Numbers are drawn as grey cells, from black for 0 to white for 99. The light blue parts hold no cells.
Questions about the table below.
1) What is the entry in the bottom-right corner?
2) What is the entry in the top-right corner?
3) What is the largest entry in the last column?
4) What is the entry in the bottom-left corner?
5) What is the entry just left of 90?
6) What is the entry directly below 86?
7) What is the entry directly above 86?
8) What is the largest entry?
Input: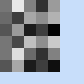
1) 6
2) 60
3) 78
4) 33
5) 46
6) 65
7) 28
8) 90

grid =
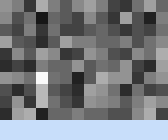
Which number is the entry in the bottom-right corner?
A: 26
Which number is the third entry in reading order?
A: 21
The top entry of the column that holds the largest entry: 67
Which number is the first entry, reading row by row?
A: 57
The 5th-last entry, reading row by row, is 31
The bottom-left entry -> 17
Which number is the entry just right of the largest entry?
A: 44
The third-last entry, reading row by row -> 53
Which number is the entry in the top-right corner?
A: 40
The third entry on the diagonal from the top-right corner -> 31
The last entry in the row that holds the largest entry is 57
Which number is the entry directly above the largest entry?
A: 49
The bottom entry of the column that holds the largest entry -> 13
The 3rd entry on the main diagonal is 49
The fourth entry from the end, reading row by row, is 31
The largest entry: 97
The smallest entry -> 9
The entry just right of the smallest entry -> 40
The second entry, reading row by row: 49
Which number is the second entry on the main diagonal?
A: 31
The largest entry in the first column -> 62
